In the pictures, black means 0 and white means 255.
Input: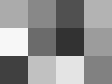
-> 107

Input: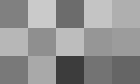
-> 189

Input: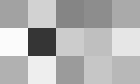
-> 204

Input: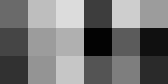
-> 3

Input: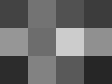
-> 109

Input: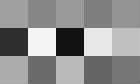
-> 19
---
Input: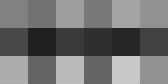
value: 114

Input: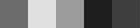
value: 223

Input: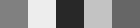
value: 237

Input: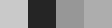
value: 37

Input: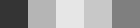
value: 181

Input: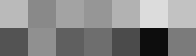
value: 137
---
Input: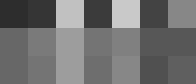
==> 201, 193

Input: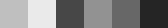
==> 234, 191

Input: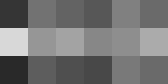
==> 216, 171

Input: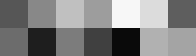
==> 247, 220

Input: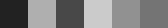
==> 203, 175

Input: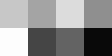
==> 253, 220

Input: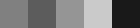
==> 202, 149

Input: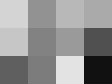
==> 227, 212

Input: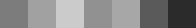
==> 203, 167

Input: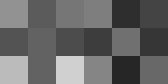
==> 208, 187
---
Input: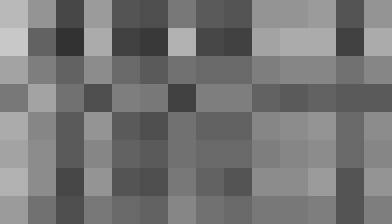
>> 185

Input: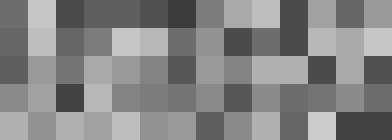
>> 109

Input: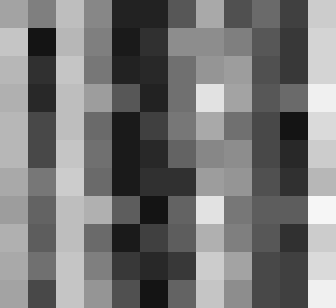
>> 163

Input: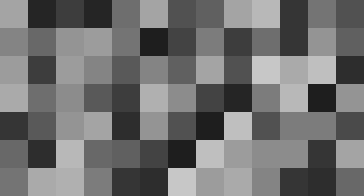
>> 164

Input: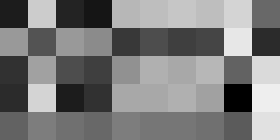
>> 28

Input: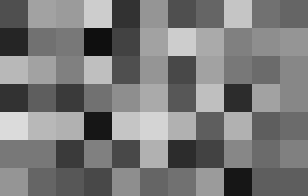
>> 79
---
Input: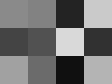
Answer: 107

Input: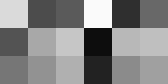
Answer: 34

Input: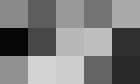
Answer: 205

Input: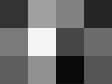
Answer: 144

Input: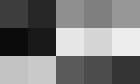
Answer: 90

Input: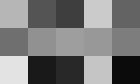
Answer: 40

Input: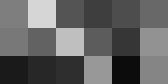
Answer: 152
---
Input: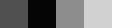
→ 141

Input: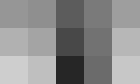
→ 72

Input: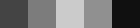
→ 203

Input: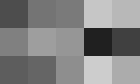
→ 150

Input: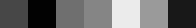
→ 133

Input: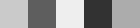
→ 238

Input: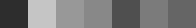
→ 136
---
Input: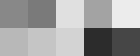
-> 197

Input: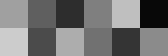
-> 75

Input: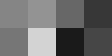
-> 211

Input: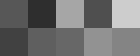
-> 95

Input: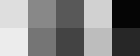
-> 117

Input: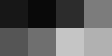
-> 111

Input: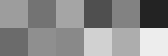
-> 143

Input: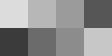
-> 107
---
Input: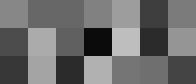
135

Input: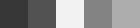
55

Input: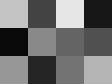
195

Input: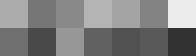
172

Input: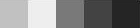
192

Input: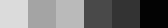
219
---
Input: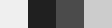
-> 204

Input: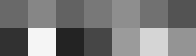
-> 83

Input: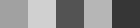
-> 54

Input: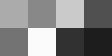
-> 80

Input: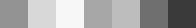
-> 58

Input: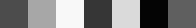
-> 95
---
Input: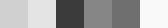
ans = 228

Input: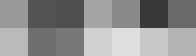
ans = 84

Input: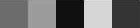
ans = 156

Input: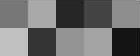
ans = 169

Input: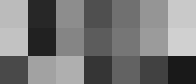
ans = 39

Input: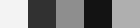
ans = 49

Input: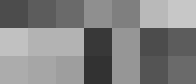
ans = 92

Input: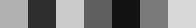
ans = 46

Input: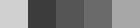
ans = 60

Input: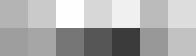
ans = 202
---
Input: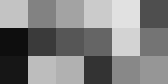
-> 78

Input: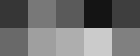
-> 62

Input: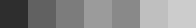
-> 204

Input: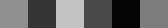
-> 124

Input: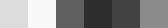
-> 139

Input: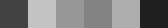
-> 31

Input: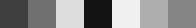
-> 133
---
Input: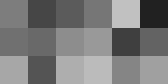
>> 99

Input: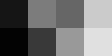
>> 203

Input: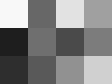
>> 124

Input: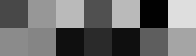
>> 222

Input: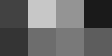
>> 26

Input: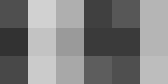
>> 181

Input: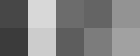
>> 147

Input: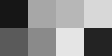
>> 216
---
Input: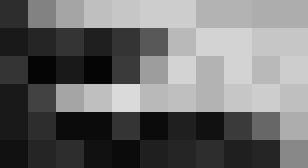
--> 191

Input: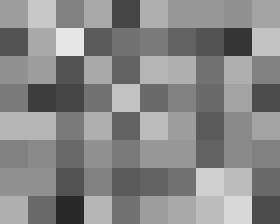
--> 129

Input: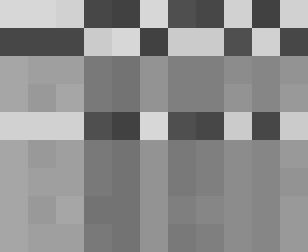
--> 147

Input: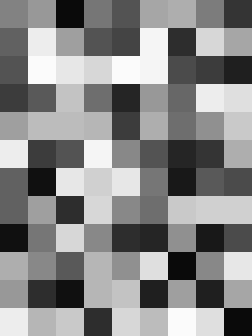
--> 231

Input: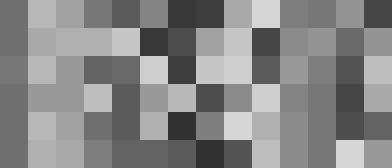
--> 169
